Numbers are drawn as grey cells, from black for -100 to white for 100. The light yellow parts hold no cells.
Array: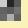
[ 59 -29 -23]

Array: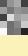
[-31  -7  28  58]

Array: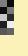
[-1 -7]

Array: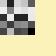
[ 60   0 -74  12 -99]

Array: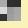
[33 20 32]

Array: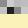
[  9 -75]
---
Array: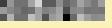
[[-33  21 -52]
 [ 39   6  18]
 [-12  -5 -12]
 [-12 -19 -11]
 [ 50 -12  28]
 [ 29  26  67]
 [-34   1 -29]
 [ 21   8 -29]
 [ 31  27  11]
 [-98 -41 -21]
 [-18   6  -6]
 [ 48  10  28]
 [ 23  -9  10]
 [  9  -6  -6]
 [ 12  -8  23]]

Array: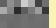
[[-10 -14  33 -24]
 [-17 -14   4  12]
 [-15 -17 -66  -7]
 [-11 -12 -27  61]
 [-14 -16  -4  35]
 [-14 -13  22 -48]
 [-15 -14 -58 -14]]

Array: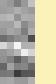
[[ 29  -7 -20  13  18  68 -14  19  26  40  23  26]
 [ 32  -4  27   0  27  46  -3  30  25  45  27  19]
 [ 21 -54   1 -27  43  92  10  24  44  15  37  -2]
 [ 20 -33   6  -1  87  38  16  -1   9  36  28  19]
 [ 37 -31 -17  22  67  40 -39  35  25  33  21  51]]

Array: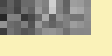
[[-53  15 -70 -32 -45]
 [-10 -15   2 -26 -24]
 [-21 -21   0 -47 -43]
 [-34  -1 -58 -10 -17]
 [-27 -35 -43 -23 -16]
 [ -4  19 -18  21  11]
 [ 14  -9  33  -3   1]
 [ 16 -22 -26  57  63]
 [  8 -10  14   1   4]
 [-12   0   0 -20 -23]
 [  6  24  -9  35  24]
 [  5  16  -9  30  21]
 [  6   8  11  13   8]]

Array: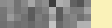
[[-12  -8  -7  10]
 [ -4  21  10  14]
 [-14   1  -9 -10]
 [-10 -11  -2   7]
 [-18 -29 -28  31]
 [ -6  -2 -10   1]
 [ -8 -12   0  11]
 [ 54  21  38 -53]
 [-16 -29 -29  37]
 [ -2  -3  14  30]
 [  3   5  -3 -23]
 [ 39 -12  -2 -33]
 [ 40   2  26   3]]

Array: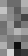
[[  9  38   9  -8 -12  21  53  18]
 [ 68  -4  -6  16  23  10   6 -15]
 [-69 -90   0  42 -37 -13 -28 -15]
 [-57   6 -12  26  -6 -46  18  39]]

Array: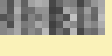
[[  4   5 -35   5   2]
 [ 14 -38 -21 -32 -34]
 [ 31  28  20  36  21]
 [-16  -4 -32 -17 -24]
 [  8   2   3 -13  26]
 [ -4  31 -13  14  37]
 [ 44  19  12  15  31]
 [-43 -50 -37 -50 -44]
 [-13 -33 -14 -44 -19]
 [-34  24 -37  32   2]
 [ 43   9  52  17  -2]
 [-44 -25 -24 -19 -45]
 [ -9  18   7  22 -10]
 [-17   4 -20 -17  17]
 [ 21  35  47  34  31]]

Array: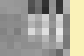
[[ 12  14   8   3   8   5  17  21]
 [ 14   7   6  12  10   9  21  20]
 [ 13  17  10  -2   9   5  20  18]
 [ 18  11  12  18  11  17  15  17]
 [ 18  12  27  70  40  51 -40 -36]
 [ 21  13  20  40  24  35 -18 -13]
 [ 11  29  42  74  53  63 -67 -61]
 [  3  21  15   6  18  10  17  13]
 [-18  35  65  81  59  66 -58 -61]
 [ 30  -6  -6   1  -4  -4  34  39]]

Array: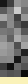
[[-26 -53   6  21  27  12  -6 -28  31 -29 -82]
 [-36 -87   8  13  16 -24 -11   9   7  -1 -50]
 [-31 -18 -82 -16 -38  34  16 -31 -50  59  18]
 [-91 -35 -20 -74  29  10 -32 -55  18 -14   6]]
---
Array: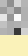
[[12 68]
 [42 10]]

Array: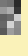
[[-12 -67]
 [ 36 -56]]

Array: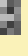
[[-28 -12]
 [-55  13]]

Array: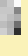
[[59 96]
 [56  4]]

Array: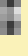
[[-55   3]
 [ 16  73]]

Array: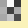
[[ 96 -56]
 [-50  36]]
